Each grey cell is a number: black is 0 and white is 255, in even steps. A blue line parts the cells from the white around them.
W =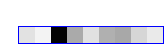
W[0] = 226
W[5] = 176
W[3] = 170

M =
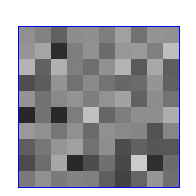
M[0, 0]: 144
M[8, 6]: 72
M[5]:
[39, 114, 41, 125, 192, 102, 126, 143, 142, 174]
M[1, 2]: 45
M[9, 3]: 131
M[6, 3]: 144
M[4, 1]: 114
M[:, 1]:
[130, 165, 98, 92, 114, 114, 144, 119, 109, 144]
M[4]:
[148, 114, 137, 147, 126, 146, 162, 97, 141, 115]
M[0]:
[144, 130, 97, 141, 143, 126, 160, 114, 148, 145]
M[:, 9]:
[145, 190, 94, 97, 115, 174, 134, 87, 107, 112]
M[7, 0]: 94
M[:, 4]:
[143, 145, 111, 138, 126, 192, 106, 114, 76, 127]
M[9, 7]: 101
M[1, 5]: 107
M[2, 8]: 168
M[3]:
[78, 92, 147, 113, 138, 115, 103, 107, 148, 97]
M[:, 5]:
[126, 107, 145, 115, 146, 102, 144, 142, 112, 94]
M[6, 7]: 133
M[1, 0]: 149
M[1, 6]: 151

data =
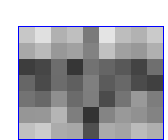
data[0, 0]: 199
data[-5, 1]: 70
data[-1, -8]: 204
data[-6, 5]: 193
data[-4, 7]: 75
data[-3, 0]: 115
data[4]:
[115, 104, 143, 107, 126, 75, 116, 153, 125]
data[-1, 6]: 164
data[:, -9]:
[199, 168, 61, 102, 115, 150, 192]
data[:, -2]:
[178, 152, 67, 75, 153, 145, 187]
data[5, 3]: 126
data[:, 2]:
[177, 152, 109, 108, 143, 181, 171]
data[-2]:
[150, 151, 181, 126, 51, 132, 153, 145, 131]
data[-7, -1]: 202
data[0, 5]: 228
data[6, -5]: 79

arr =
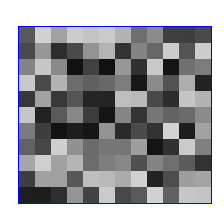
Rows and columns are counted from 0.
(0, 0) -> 89
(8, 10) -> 91
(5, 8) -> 118
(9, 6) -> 171
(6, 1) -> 61
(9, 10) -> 158
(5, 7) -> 52
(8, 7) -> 80
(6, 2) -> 19
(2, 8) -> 201
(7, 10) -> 202
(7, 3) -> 145
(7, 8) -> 20
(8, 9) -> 111
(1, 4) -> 147
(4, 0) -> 55
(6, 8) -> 50
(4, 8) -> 73
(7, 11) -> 128
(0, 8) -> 139
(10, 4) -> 67
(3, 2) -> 179
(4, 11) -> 179
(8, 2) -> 161
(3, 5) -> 104
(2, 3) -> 18
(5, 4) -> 60
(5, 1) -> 33
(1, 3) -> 74
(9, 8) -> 34
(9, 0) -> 62
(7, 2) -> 206
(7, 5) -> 119
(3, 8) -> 139
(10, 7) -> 90

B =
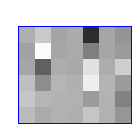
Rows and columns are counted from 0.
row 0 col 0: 175
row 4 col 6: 130
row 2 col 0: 166
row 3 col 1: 141
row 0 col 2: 165
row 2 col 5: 173
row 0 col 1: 201
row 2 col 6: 206
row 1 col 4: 127
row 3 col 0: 191
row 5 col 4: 197
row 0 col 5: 166
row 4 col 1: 181

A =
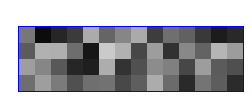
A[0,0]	119
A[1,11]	99
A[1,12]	181
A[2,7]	80
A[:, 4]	[171, 22, 31, 111]
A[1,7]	71
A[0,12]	28
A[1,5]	202
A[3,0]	110
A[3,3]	80
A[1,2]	175
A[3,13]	43
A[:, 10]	[97, 136, 71, 42]
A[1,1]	177
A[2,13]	79
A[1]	[91, 177, 175, 109, 22, 202, 177, 71, 157, 49, 136, 99, 181, 156]
